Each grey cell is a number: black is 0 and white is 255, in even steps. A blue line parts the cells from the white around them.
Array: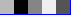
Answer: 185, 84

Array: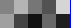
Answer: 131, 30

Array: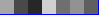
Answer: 166, 95

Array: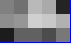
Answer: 128, 120

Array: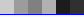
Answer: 204, 48

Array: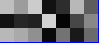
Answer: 191, 107

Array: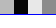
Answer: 186, 140

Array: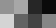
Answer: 147, 134
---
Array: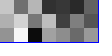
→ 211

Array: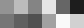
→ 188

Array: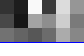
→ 22

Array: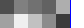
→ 128

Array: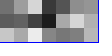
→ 98

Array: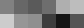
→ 103
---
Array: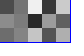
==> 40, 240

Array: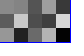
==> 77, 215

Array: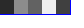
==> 98, 239

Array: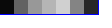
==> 181, 208

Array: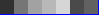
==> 184, 214

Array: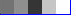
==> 53, 254

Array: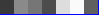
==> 76, 250
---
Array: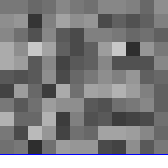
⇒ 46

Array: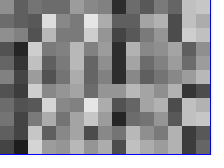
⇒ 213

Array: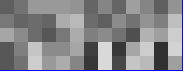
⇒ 205

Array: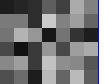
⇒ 29

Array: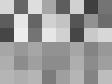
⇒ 181

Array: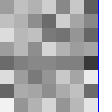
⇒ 178

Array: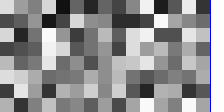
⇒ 128

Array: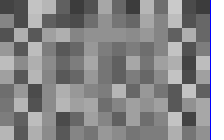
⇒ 175
